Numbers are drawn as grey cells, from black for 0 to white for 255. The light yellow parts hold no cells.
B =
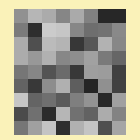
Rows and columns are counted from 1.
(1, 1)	145
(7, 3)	111
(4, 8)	102
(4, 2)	152
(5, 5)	56
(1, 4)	134
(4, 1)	172
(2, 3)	203
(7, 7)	40
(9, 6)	196
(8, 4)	182
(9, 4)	46
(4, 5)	142
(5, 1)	118
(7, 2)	100
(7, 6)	147
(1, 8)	39
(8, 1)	75

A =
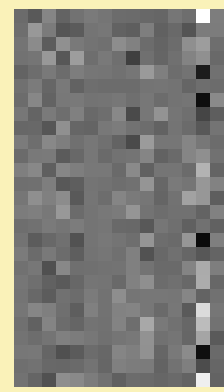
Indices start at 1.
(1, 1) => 107
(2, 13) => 84
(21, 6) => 123
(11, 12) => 106
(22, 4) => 111
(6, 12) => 115
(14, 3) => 128
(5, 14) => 28
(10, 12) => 118
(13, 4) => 88
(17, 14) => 11
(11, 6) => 119
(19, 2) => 119
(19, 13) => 132
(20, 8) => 105
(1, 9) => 107
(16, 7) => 118
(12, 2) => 136
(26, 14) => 76
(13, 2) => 112
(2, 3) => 123
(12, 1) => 127
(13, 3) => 126
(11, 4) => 91
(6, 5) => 98
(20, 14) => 172
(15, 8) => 123
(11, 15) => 113
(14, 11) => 101
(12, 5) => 126
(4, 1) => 114
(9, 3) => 86
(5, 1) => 99
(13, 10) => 149
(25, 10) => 145
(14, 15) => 94
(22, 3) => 127
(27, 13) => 99
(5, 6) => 118

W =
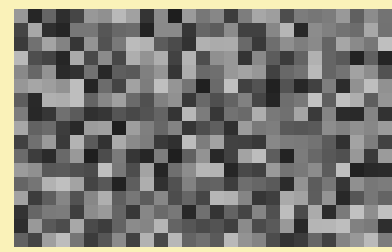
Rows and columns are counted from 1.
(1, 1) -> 152
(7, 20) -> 110
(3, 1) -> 59
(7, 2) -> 41
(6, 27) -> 145
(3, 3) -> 164
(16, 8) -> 99
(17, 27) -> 124
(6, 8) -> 68
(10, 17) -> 65
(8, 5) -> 91
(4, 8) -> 71
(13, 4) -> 191
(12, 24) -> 191
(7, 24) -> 192
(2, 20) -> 182
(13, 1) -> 101
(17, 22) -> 102
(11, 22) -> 104
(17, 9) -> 65
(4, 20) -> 59
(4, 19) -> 92
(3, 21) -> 126
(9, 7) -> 160
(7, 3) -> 176
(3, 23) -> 100
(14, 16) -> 177
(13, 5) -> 163
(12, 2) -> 144
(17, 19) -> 76
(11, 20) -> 35
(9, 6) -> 156
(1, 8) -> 185
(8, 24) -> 43
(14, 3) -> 94
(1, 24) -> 153
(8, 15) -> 55
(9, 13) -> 53
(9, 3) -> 107

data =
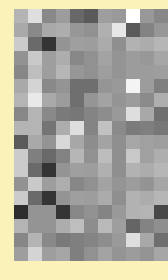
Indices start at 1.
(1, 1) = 180
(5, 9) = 156
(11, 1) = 203
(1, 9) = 255
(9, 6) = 132
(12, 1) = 203
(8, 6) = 132
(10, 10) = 160
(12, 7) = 176
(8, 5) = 119
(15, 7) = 132
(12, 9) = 178
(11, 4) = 130
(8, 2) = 180
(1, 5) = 104
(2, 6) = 145
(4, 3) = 158
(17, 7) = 141
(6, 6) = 111
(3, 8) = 143
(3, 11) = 182
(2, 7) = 176
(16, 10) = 131
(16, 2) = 148
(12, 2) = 106
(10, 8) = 143
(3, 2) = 106
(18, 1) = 158
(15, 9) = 178
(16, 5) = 190
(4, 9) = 156
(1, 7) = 158
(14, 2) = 106
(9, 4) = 173
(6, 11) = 127
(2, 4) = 173
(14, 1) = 203

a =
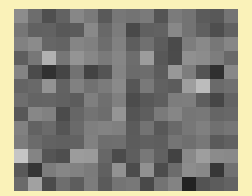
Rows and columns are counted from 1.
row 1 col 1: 140
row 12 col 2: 53
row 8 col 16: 104
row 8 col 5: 102
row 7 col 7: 111
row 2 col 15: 78
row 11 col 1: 197
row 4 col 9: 109
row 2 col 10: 96
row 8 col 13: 118
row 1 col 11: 84
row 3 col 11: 92
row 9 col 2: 98
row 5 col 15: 48
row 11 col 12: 66
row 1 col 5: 135
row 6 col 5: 129
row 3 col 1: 129
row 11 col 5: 156
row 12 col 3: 124
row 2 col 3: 98
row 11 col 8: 75
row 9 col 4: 85
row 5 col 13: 125
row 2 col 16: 97
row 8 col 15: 101
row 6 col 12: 92
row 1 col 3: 79
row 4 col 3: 177
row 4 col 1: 94
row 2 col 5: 91
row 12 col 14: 136
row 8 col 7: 109
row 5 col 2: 75
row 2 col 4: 88

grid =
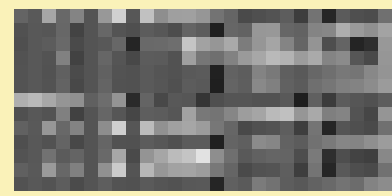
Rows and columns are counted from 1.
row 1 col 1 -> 100
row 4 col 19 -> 185
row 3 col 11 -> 106
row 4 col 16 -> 130
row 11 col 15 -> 142
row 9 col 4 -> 104
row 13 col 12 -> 82
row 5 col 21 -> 89
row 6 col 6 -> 84
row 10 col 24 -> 134
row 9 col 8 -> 207
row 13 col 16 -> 96
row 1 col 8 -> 208
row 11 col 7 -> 105
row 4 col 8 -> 85
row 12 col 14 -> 157
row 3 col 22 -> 148
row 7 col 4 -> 149
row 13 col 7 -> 94
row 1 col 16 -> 101
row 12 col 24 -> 89
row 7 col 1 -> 175
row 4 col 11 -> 91
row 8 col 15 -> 116
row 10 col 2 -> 88
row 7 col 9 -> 42
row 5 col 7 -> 97
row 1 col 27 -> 112
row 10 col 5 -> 72
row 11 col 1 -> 83
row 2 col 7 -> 103
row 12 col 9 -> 84
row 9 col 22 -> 116
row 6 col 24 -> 128
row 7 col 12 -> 88
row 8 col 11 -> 92
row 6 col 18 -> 137
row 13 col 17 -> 90

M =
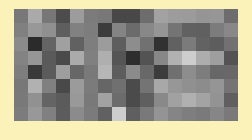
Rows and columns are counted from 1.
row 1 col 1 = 120
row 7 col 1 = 121
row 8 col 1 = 124
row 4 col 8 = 85
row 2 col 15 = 124
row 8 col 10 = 121
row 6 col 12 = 151
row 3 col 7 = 156
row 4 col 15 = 158
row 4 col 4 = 74
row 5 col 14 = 125
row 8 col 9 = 95
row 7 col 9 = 75
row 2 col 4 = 94
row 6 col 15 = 149
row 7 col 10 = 95
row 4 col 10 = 83
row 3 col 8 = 94
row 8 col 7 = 97
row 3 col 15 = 93
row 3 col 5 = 97
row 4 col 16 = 83
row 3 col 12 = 97
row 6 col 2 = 177
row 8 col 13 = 126
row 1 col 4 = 76
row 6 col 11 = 168
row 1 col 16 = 109
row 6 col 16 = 116
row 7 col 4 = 91
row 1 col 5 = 156
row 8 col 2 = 152
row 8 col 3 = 128
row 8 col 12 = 133
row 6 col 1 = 120

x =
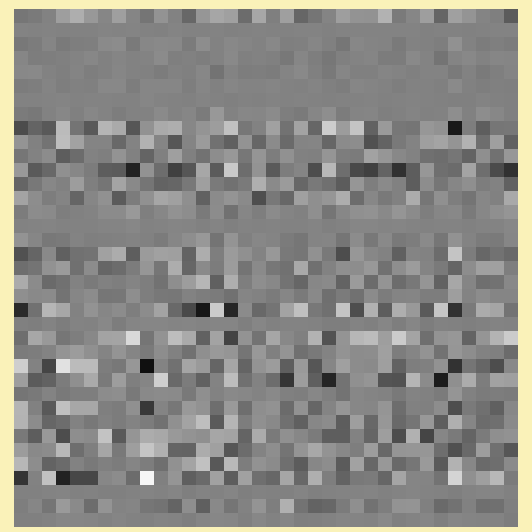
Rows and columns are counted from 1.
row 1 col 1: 118
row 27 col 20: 53
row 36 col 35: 112
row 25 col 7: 132
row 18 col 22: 145
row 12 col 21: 133
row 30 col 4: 109
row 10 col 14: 155
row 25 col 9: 133
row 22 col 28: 174
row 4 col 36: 133
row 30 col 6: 120
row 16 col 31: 131
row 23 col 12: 132
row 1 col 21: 102
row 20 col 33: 133
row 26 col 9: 151
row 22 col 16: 38
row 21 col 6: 140
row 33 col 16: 185
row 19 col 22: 112
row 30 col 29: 117
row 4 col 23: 119
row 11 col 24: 125
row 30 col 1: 179
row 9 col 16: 193
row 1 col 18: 167
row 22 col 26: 177
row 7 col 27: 129
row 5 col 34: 122
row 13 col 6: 127
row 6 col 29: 130
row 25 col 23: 131
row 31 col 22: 123
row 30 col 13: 163
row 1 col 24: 158
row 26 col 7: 125
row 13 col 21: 103
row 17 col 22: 132
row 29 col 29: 129

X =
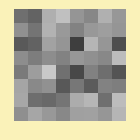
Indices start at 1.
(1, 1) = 111
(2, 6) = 152
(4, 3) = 141
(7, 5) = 172
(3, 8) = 78
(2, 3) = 178
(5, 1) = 122
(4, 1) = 141
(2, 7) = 158
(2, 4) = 153
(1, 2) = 99
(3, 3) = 162
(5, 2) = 157
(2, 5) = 130
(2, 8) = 149
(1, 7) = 176
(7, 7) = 111
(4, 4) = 130
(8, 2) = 166
